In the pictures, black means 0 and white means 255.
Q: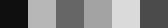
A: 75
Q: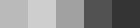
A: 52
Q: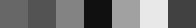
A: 65
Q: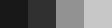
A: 199
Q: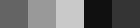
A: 52
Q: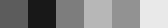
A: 233
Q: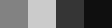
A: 15
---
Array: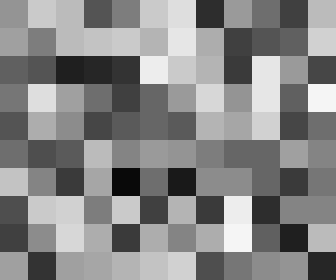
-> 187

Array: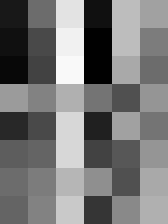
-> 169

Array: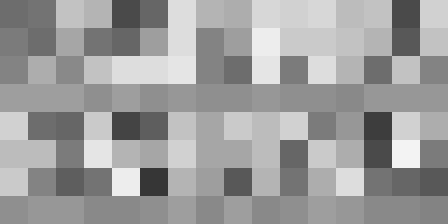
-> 88

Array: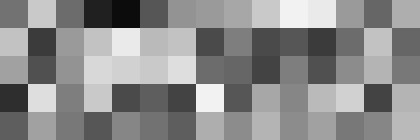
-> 180

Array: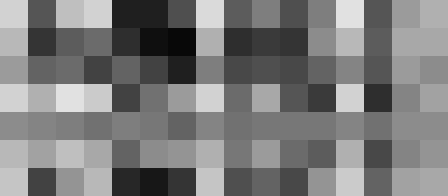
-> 148

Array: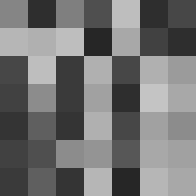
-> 161
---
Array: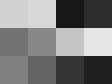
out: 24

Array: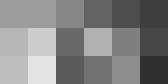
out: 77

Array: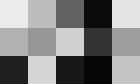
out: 11

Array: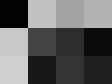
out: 163

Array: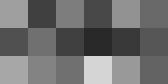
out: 146

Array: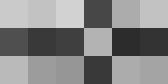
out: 172

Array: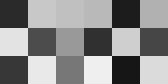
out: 28

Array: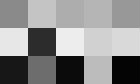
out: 181

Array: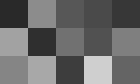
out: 74
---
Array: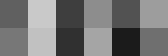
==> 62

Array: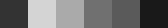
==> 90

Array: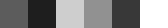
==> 92

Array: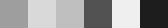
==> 158

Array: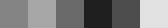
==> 105

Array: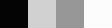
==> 209
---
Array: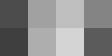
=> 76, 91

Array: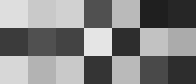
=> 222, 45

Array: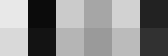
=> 232, 49

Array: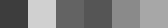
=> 61, 167

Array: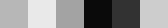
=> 183, 205

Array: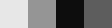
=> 231, 93

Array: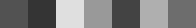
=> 82, 109

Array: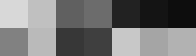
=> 216, 178

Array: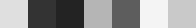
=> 223, 201

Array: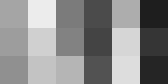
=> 165, 37
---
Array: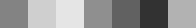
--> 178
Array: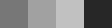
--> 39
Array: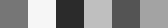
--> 163
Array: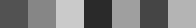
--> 180
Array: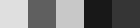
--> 53
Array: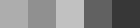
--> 55
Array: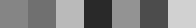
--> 209
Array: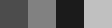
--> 192
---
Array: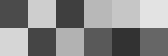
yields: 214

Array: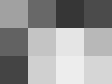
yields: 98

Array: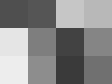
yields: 229

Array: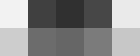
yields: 205

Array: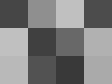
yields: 192

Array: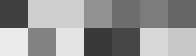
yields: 234

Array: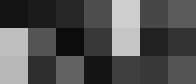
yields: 191

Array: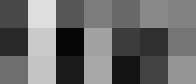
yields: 40

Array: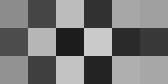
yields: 76

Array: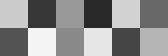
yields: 83
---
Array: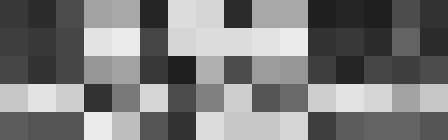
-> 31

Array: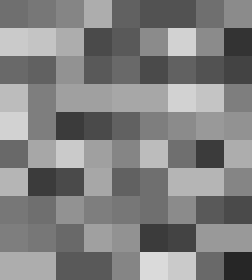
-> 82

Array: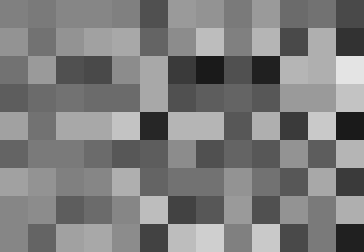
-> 107

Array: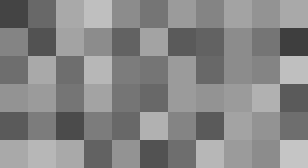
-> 163

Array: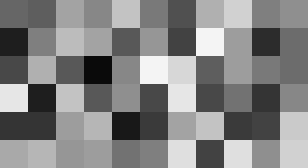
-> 209

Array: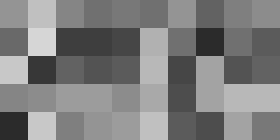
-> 98

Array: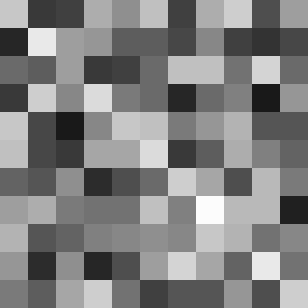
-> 206
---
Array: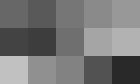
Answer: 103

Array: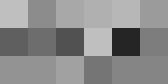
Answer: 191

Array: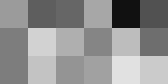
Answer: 155

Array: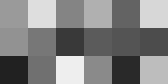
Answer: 154

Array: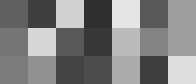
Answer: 96

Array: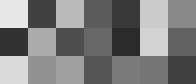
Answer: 231

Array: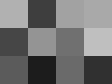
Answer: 177

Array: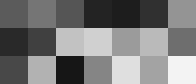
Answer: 91

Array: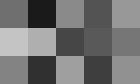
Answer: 111

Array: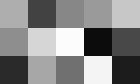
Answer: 174
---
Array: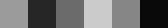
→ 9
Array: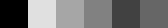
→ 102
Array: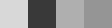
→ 149
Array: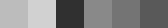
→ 89
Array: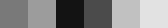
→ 226
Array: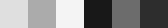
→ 45
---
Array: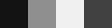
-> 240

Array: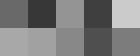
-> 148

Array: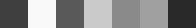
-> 89

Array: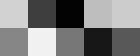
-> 3

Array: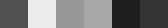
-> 152

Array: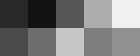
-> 86
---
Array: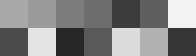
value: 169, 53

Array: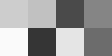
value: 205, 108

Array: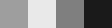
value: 158, 26

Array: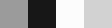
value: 155, 210

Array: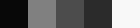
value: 8, 248

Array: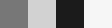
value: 119, 246

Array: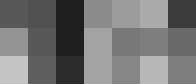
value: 88, 126
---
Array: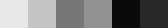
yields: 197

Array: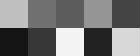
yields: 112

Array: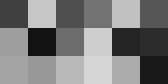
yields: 198

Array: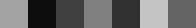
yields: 13

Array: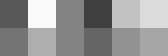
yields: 249

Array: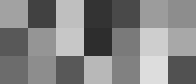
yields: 65

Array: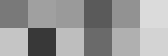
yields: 160
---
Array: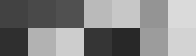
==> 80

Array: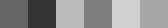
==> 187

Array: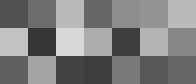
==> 186

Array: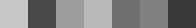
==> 157

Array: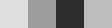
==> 45

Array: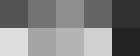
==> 142

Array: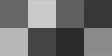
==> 96

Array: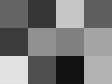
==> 198

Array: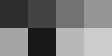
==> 115
